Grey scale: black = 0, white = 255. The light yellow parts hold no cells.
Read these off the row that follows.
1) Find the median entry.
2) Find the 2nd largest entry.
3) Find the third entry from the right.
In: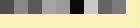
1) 124
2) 165
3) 200

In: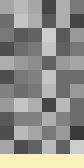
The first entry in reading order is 165
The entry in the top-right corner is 120
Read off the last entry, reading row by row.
205
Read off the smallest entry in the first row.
69
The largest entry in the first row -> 185
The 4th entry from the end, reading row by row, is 98
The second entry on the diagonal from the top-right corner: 174
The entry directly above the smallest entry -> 109
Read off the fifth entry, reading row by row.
174
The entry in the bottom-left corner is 165
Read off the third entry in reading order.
165
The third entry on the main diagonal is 98
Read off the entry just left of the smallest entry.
153
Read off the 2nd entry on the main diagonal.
196
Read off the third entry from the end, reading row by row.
185

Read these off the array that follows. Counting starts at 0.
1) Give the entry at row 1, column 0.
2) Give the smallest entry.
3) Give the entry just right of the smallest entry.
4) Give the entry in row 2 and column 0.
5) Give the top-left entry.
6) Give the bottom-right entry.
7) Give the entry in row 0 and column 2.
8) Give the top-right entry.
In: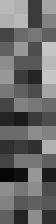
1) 176
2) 6
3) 16
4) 68
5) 185
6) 48
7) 59
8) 164

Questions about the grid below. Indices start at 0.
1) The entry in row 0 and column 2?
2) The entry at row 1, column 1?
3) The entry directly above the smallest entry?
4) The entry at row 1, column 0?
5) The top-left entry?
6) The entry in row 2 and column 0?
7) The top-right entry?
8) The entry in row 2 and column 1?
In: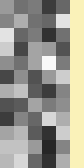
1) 123
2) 174
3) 49
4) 132
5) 154
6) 227
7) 103
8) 103

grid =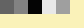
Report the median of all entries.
130
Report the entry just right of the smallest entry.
232

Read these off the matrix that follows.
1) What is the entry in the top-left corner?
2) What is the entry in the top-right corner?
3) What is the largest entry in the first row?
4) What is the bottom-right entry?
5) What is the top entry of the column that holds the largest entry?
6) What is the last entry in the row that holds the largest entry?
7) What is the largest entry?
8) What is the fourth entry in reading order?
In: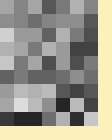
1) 165
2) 132
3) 177
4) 198
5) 132
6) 66
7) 220
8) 87
